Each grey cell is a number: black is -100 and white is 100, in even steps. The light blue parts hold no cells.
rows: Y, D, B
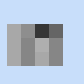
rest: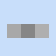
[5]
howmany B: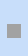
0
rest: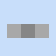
[5]

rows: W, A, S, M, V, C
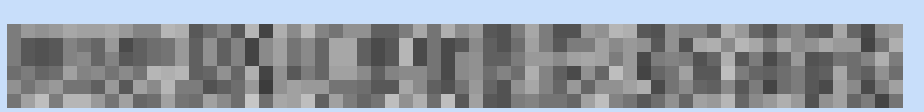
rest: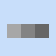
[ 20 -20  14  14  26  37 -42  -9   8 -20 -25   8 -31  -3 -47 -14  -3 -31
 -42  26   8 -42  -3  26]
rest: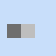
[-31  26 -31 -36  -3   3  -9  -9 -20  26  49   3  -9 -31 -14  14 -20  26
  20  43 -20   8  20  37  20 -36  14  26 -20  -3 -47  -9]
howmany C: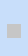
1
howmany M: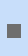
7
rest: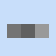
[-31  26   8  43  -3  -3 -36 -25 -14  20 -53  14  26  20  20  -9  -9 -14
 -31 -31  31   8 -25 -36  -9  20 -20 -36  14  31   3 -20  20 -20  14  14
  26  37 -42  -9   8 -20 -25   8 -31  -3 -47 -14  -3 -31 -42  26   8 -42
  -3  26]
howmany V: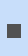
3
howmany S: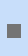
4

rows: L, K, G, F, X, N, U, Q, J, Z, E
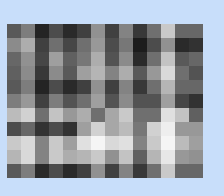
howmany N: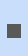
0
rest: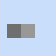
[-40  -7 -78 -40  14 -67 -61]
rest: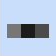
[ 14 -67 -61]
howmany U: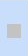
2

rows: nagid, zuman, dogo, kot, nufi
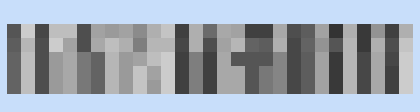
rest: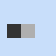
[-55  15 -50  37]
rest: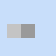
[ 60 -50  -1 -50  32  32 -33  -6   4 -44 -27  27 -55  43 -44  32 -50  60]
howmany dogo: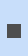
1

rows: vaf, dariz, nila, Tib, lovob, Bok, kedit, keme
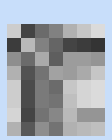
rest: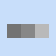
[17 17]
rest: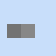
[45 17 17]
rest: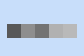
[50]

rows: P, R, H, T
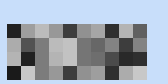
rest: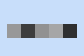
[ 41 -25]
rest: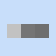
[-41 -68 -63]
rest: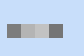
[-14 -41 -68 -63]

